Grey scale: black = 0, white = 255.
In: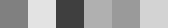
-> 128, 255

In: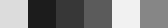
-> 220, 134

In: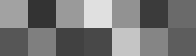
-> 162, 93

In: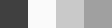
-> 64, 160

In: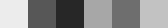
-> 236, 194

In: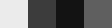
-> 235, 95
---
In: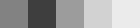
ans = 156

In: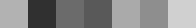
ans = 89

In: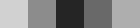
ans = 37

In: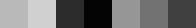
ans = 4

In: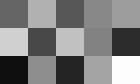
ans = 193

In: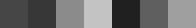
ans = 195
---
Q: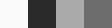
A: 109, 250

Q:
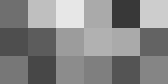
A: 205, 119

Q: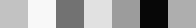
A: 174, 194

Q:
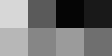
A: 25, 183

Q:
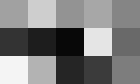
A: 133, 244

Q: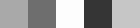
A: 198, 169

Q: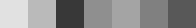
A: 88, 225

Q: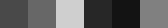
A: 128, 73

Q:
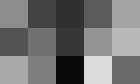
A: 163, 170

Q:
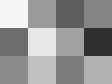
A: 132, 140
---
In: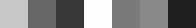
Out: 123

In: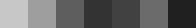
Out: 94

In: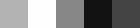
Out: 135

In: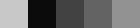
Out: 99

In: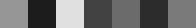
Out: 107

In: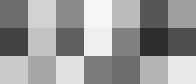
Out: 158
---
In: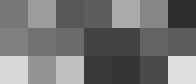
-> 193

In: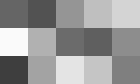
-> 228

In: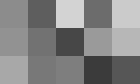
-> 126

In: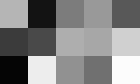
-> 145

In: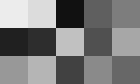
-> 65

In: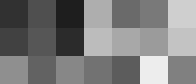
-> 135

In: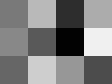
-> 151

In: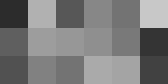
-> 115

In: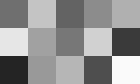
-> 182

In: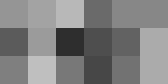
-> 120
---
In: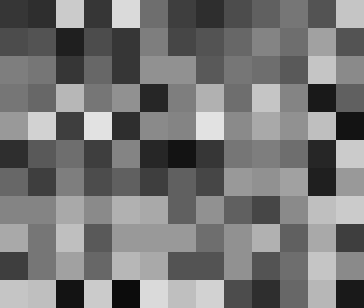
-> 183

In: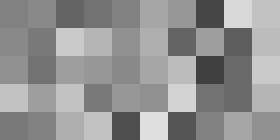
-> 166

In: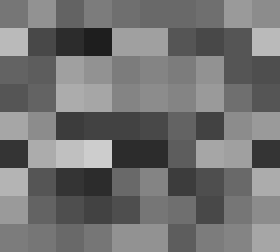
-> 132

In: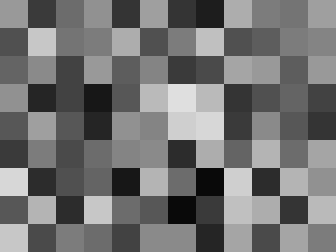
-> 165

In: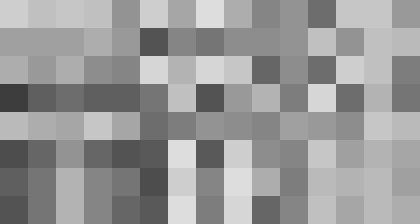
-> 186

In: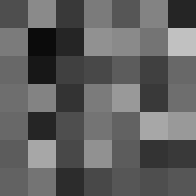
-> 78

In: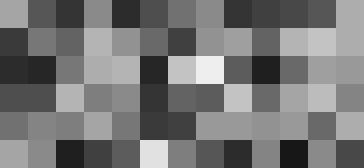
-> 138

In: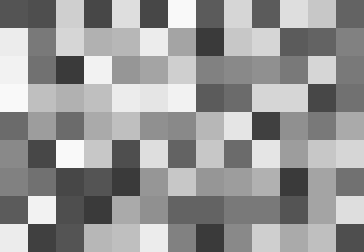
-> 191
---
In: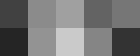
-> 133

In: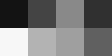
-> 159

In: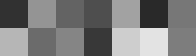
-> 227

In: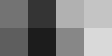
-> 135

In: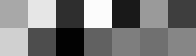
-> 112

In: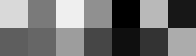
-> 51

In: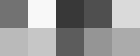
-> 149
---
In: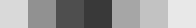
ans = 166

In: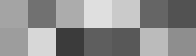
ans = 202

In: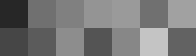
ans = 154

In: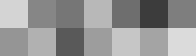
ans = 110

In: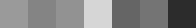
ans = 101

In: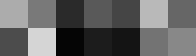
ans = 69
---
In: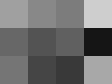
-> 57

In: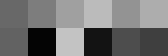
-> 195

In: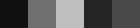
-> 191

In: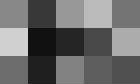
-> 130

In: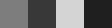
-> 212

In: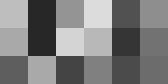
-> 68

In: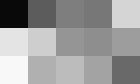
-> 188

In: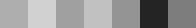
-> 160
